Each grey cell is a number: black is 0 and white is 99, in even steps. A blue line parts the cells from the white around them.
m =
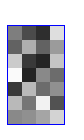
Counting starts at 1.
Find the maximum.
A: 97
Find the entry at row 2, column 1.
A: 38
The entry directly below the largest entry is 22
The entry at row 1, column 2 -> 29
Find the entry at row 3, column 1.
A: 79
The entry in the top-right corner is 86
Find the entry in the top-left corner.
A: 49
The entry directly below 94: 64

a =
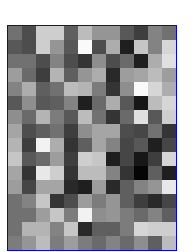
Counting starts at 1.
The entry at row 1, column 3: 80
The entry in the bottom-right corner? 73
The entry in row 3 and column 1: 44
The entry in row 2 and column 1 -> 34
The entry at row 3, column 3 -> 30
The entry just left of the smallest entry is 20
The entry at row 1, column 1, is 44
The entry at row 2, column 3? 80
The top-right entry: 44
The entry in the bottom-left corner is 48
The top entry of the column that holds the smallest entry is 24
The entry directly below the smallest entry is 51
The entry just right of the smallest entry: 37
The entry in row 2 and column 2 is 30

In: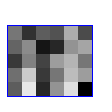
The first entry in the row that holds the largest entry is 36
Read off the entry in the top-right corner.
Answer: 29
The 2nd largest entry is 86
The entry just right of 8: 15
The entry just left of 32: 36
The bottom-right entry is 0
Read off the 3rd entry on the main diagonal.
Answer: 26
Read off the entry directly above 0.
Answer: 61
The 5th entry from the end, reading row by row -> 90

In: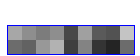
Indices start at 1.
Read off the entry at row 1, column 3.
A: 48
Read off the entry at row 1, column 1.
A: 65
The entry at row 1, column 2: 55
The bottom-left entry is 42
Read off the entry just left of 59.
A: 38

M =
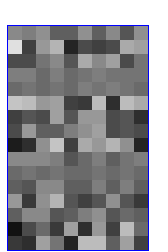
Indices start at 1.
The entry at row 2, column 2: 25
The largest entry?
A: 87
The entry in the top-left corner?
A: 53
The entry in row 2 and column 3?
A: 59
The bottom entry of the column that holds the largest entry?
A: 22
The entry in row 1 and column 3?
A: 56
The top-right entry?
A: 56
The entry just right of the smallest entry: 29
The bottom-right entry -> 25
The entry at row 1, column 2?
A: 49
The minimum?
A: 7
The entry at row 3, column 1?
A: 29
